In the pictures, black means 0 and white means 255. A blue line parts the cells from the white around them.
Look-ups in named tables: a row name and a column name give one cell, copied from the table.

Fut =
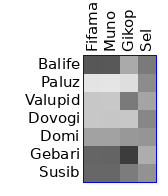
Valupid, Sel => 164
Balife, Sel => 122
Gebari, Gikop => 60
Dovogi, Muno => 198
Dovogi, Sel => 135
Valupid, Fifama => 199
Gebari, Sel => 173
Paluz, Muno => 229
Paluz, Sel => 140

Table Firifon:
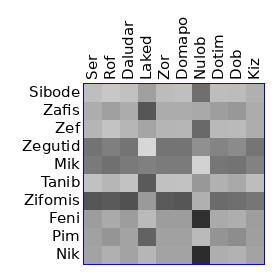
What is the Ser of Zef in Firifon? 181
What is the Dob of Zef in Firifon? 186
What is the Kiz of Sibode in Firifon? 176
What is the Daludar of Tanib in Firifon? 194
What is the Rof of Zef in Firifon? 195
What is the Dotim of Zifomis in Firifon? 107
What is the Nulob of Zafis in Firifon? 169
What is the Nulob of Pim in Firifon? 186
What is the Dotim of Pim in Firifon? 148
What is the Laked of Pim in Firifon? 98
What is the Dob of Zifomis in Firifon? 111
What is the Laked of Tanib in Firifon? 90
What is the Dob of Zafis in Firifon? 152
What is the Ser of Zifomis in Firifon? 86
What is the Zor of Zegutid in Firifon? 116

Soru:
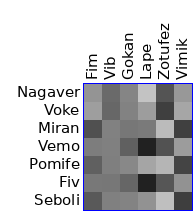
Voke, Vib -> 103
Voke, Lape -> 157
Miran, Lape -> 122
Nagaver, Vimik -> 152
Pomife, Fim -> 96
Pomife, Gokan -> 136
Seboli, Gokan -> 131
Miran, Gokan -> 119
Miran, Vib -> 129
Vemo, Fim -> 125
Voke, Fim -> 158
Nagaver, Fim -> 148
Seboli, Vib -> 128
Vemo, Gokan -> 96
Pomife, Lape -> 165
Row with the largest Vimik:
Voke

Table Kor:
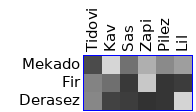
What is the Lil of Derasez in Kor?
212
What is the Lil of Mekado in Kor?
158
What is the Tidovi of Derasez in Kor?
135
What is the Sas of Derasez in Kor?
61
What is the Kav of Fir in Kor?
111
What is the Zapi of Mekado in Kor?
175

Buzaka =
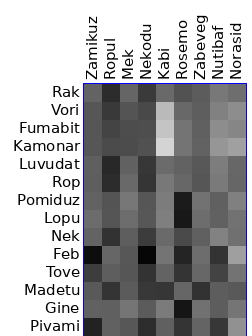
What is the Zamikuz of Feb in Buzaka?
13
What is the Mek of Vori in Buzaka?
84
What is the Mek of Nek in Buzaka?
94
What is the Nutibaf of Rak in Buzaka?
120
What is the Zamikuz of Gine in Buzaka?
97
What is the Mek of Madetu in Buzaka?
91
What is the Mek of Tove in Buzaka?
86
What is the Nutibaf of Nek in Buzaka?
130
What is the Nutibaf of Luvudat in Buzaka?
125
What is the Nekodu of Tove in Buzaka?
51
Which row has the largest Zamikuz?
Lopu

